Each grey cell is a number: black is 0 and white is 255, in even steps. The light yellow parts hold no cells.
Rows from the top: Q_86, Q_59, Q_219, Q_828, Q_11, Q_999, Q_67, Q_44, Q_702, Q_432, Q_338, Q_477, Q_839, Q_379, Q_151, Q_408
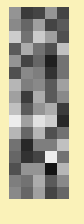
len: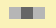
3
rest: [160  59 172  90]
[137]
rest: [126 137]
[ 90 160]
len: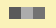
3

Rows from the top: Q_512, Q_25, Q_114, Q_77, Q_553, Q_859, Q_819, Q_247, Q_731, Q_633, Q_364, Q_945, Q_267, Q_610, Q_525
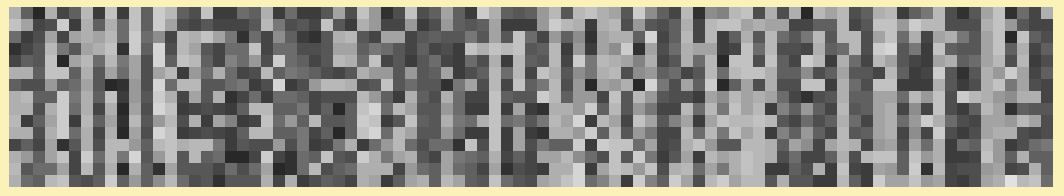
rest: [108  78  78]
[ 87 163 163  96 119 108  87  69  96  69  78  60 194 175 194 184 194  87
  96 184  60 153  60 163 141 204  49 163  78 108 175 163 163  60  69 194
 108 184  78  78  69 175  96 108 184  78 204 213  87 119  60 194  96  87
  87 163 194  96 175  69  96]
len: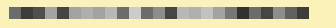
25
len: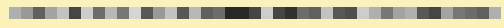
41

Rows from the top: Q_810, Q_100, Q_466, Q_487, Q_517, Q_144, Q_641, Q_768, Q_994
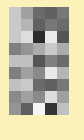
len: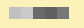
5
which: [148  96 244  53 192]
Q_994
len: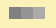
3
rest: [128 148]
[171 201 171]
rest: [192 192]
[ 85 128 107]
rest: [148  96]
[244  53 192]
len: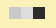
3

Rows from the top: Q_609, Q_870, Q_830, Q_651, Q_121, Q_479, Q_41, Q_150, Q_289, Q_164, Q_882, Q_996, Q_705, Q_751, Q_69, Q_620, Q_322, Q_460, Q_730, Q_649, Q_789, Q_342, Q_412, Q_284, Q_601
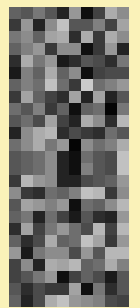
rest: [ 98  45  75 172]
[ 98 110 193 163  57 151]
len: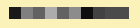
10

